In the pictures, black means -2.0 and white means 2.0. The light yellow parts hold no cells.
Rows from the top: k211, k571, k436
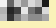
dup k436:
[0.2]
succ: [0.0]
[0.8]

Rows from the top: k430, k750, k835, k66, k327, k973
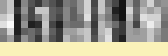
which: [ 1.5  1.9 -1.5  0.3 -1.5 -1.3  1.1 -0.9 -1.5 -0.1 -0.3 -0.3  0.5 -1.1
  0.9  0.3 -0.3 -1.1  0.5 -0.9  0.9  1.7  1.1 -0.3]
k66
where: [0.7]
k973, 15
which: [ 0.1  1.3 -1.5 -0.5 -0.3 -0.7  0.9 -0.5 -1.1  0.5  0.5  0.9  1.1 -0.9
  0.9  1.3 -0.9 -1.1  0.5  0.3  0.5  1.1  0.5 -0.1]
k327
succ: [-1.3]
[1.1]
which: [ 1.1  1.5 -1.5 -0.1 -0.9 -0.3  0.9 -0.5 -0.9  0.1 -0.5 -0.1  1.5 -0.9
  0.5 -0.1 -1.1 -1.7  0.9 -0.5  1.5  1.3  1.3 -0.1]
k835

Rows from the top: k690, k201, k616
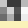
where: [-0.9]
k616, 3
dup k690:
[-1.1]

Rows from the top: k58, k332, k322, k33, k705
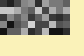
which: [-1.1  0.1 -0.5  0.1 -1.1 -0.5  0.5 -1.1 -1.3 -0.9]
k322
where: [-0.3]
k33, 4
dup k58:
[-0.1]
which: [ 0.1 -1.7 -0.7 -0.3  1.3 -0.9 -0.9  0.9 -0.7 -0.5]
k33

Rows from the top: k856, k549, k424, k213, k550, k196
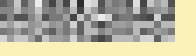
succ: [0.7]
[-0.7]
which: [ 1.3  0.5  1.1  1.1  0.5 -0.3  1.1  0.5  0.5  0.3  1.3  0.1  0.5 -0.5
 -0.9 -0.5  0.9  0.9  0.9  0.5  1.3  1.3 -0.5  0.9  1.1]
k196
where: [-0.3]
k196, 6

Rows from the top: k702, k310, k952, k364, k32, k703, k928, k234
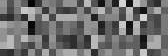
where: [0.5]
k234, 13
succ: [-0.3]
[-0.9]
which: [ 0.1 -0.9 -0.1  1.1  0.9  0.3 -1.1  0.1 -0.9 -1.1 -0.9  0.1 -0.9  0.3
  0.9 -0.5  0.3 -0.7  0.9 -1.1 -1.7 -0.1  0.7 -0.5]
k310

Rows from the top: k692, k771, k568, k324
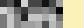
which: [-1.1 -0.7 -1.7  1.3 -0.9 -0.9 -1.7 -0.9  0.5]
k692
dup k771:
[-0.1]
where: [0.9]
k324, 8

